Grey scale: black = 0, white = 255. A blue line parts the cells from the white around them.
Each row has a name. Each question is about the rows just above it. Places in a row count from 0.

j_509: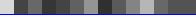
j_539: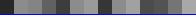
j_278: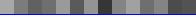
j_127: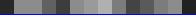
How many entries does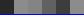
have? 6
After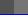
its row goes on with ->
[168]
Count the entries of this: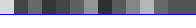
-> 14
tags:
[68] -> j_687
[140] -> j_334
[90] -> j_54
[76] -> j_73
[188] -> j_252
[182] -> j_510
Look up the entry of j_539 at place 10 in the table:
j_73
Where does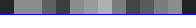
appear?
j_127
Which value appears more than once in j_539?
[140]
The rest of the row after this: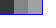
[111 132  76  83]

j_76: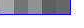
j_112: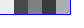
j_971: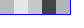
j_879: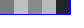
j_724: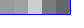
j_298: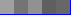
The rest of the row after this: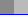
[37]
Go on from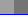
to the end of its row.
[145  95 103]
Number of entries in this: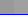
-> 2
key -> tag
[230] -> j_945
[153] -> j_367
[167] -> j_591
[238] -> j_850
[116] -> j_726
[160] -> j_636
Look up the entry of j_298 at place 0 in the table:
j_636
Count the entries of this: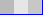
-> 3
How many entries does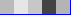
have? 5
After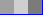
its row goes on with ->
[103]

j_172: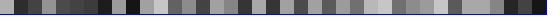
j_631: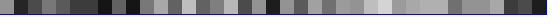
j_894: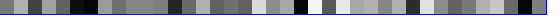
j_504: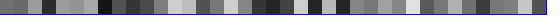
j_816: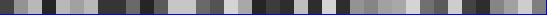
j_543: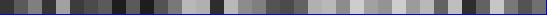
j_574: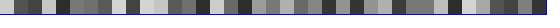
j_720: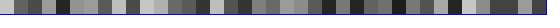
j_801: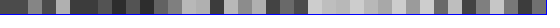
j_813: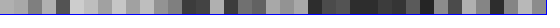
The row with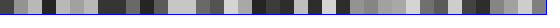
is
j_816
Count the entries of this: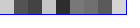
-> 9

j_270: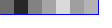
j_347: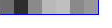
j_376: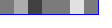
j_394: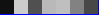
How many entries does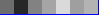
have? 7
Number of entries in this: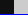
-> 2
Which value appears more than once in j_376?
[123]
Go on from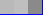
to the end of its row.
[152]
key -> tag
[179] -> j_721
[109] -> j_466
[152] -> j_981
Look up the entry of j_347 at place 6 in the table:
j_981
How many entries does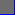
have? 1
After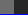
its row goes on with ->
[130 165 218 159 179]

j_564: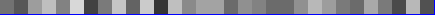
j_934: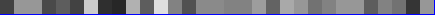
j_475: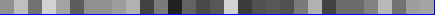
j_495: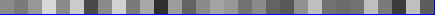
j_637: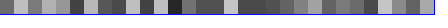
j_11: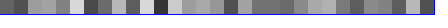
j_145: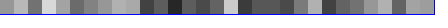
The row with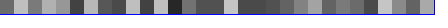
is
j_637
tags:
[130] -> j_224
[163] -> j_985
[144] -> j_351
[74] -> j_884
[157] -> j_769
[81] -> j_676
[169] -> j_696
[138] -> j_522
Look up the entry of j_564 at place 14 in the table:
j_985
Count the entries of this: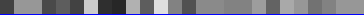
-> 26
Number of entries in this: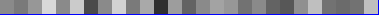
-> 27

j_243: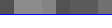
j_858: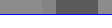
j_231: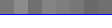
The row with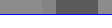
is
j_858
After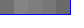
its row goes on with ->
[112]
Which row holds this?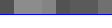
j_243
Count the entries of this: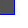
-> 1
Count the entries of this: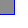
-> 1
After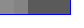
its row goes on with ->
[140]

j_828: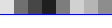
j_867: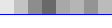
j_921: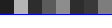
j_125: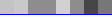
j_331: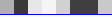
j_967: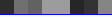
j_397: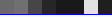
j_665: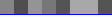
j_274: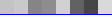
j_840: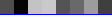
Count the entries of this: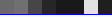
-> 8
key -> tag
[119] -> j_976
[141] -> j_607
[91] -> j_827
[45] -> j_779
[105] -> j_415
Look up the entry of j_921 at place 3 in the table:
j_827
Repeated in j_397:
[25]
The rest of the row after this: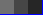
[ 25  25 225  31]
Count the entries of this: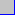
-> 1
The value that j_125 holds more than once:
[141]

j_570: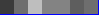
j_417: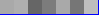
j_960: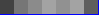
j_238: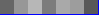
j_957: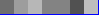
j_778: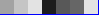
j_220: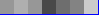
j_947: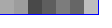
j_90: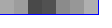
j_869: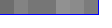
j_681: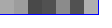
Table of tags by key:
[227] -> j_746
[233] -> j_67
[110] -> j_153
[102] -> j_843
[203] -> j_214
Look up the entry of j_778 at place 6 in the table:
j_746
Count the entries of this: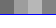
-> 4
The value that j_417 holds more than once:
[169]
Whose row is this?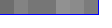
j_869
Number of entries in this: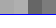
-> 4
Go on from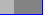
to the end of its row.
[ 81 190]

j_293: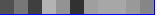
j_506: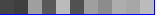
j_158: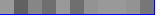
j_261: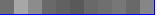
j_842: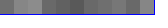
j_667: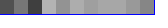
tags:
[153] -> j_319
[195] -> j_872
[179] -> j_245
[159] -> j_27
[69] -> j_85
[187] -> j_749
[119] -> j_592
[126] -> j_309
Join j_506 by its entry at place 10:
j_749
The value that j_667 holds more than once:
[167]

